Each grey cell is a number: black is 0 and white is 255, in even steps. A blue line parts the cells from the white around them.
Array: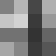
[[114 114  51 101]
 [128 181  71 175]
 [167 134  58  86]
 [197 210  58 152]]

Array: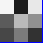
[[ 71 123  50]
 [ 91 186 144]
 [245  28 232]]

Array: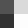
[[ 50 253]
 [ 82 218]]

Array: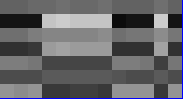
[[ 20  20  20 196 204 196 196 196  12  20  20 204  20]
 [ 49  49  56 155 162 155 155 155  49  49  49 162  49]
 [ 76  76  76  90  90  90  90  90  84  76  76  90  76]
 [ 98  98 105 105 111 105 105 111  98  98  98 111  98]
 [111 111 125 133 133 133 133 140 111 118 118 140 118]
 [125 125 118  69  69  69  69  69 125 125 118  63 118]
 [148 140 148  56  56  63  63  56 148 148 148  56 148]]

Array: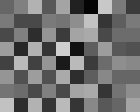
[[ 65 186  65 149  26 186  59 108 142 136]
 [ 73 128  45 149  59 164 170  73 108 108]
 [102 128 178  88 164  33   4 200 122  59]
 [116 108  73 128  73 164 170  53 116 142]
 [122  73  73 122 116 142 194  53  94 122]
 [149  81 157  81 170  45  94 136 102 102]
 [157  39 178  53 207  18  94 157  88  81]
 [194  45 178  53 186  53 136  88 102 164]]

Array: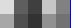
[[167  79  50 145 114]
 [221  94  63 198 129]]

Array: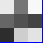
[[ 45 206 227]
 [102  81  67]
 [233 118 248]]

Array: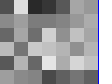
[[ 80 221  41  54  88 166 152]
 [ 88 180 103 229 172 214 193]
 [103 166 110 208 144 193 166]
 [138 158 124 124 132 152 172]
 [158 138 132  74  96 117  96]
 [187 117 201 193 180 144 180]]

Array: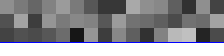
[[ 67  81  75  87 108  22 149  61 136  95  49 130 185 192  36  75]
 [ 81 163  61 149 122 136 130  87 155 114 108  95  75 114 108 163]
 [143 122 102 130 155 122  87  55  55 169 143 136  95  49 143  67]]
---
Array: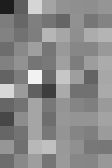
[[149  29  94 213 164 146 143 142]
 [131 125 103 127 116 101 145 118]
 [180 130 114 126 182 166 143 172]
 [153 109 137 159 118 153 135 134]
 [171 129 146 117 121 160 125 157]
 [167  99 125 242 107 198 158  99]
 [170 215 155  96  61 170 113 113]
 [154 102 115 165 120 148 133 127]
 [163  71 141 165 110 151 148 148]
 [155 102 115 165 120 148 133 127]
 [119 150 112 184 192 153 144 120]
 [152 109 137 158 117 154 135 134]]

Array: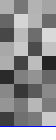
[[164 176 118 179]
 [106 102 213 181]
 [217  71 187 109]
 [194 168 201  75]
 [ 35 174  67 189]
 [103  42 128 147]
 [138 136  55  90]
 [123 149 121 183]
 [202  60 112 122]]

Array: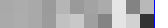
[[184 169 172 169 155 181 154 163 171 229 131]
 [ 50 170 173 169 156 193 200 160 132 228 210]]

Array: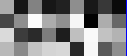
[[ 10 173  22 130  23  33 142  24  56]
 [103  70 142 252 172 144 246   2 173]
 [179 218  60  42 125  29 191 249 194]
 [142 185 138 195 212 215  40 247  89]]

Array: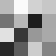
[[199 186 250 210]
 [168 115 183  29]
 [169 225  55 152]
 [132  40  93 205]]

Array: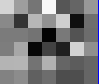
[[152 212 158 117 248  86 101]
 [110 137  52 183 146 207  15]
 [108 123 123 115   3 121  83]
 [143 125 167   7  66  31 210]
 [101 180 181 115 177 101  92]
 [101 130 140  96 109  77  78]]

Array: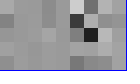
[[162 169 155 154 140 154 205 112 179]
 [148 131 153 155 141 154  59 174 143]
 [159 150 153 156 165 153 127  31 184]
 [163 160 155 151 156 154 163 161 173]
 [162 143 156 152 156 154 120 137 141]]

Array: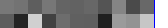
[[104 120 115  94 119 100  98 103  84 133  74]
 [198  93  36 208  65 109  96  95  31 155 147]]
